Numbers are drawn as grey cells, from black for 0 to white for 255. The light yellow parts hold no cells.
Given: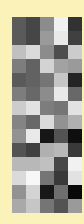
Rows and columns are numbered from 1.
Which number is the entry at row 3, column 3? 140
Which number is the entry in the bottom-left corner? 169
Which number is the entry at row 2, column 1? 90
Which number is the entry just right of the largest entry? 117
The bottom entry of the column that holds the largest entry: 198
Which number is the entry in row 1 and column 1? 90
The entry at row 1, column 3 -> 140
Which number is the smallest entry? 9
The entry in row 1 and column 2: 70
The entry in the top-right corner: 50
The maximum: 247
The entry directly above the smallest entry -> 226
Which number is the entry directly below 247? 211
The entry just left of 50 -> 241
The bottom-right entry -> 154
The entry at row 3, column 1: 192
